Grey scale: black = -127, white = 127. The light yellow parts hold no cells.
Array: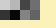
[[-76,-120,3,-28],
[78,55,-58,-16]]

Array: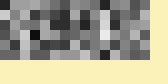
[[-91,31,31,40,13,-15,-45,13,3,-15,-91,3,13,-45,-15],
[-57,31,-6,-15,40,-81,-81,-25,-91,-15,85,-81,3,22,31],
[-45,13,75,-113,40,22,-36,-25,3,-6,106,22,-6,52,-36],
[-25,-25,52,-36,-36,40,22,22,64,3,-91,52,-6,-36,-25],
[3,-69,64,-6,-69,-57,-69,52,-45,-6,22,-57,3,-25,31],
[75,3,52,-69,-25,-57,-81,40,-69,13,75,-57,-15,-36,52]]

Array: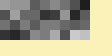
[[-76,-88,-56,9,-3,42,-46,74,64],
[-46,32,-23,-23,-76,-66,21,-88,-35],
[-13,-46,-3,-35,-3,-3,-23,-35,-23],
[32,21,21,-35,-13,9,-13,-46,-97]]

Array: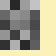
[[-78,48,-87,-33],
[-66,-1,-11,-54],
[-23,20,10,-43],
[20,-66,38,-43],
[48,-87,29,67]]

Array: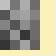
[[-74,-31,34,-31],
[-53,23,-74,-19],
[-42,23,34,3],
[3,-42,13,-19],
[64,-9,44,-19]]

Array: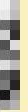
[[-102,16],
[-46,92],
[-35,-67],
[-23,-57],
[-13,-23],
[-4,-91],
[28,49],
[81,-79],
[92,60],
[103,60],
[112,70]]

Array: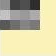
[[-38,-17,4,-6],
[15,-60,-49,-82],
[66,34,25,43]]

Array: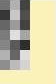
[[-72,71,-48],
[-25,26,-60],
[-13,49,-60],
[-4,94,37],
[5,-37,-81],
[14,59,83],
[49,-25,94]]

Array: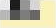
[[55,-44,-2,-24],
[104,-98,21,86]]
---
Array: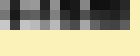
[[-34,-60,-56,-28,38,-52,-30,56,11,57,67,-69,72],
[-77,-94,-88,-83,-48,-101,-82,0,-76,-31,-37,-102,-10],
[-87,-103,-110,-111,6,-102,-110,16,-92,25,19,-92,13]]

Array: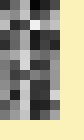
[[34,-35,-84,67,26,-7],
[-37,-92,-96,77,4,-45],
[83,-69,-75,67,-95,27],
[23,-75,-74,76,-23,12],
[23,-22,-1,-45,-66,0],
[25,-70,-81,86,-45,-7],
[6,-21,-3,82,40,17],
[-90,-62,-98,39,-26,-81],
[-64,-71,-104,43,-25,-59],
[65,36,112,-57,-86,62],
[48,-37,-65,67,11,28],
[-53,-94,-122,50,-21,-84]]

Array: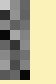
[[-119,-25,-39],
[2,-53,29],
[-14,-32,8],
[10,-76,-26],
[2,39,-119],
[-15,-31,8],
[-29,19,-83],
[-26,13,73]]

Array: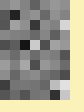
[[70,-78,-7,-11,-43,-21,-42],
[97,61,-24,-11,-8,-10,-65],
[-50,-24,-11,11,5,-24,13],
[-20,9,23,-49,39,0,28],
[-43,-2,5,-19,11,-19,1],
[24,34,-48,75,-107,-34,-49],
[18,-32,6,-22,-2,0,7],
[85,2,13,-72,16,33,-42],
[3,17,-22,18,6,-93,-40],
[15,23,8,-30,3,22,7]]

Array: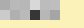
[[37,55,-73,58,48,75],
[62,60,88,55,57,45]]

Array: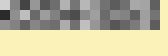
[[-34,34,-4,-25,-41,-12,22,63,-15,44,-17,-10,6,-28,2,16],
[-11,31,-29,3,10,-20,31,10,-50,-34,1,29,-22,62,15,-84],
[-31,36,40,-15,-35,-13,22,55,-10,50,-17,-41,23,-59,4,81]]
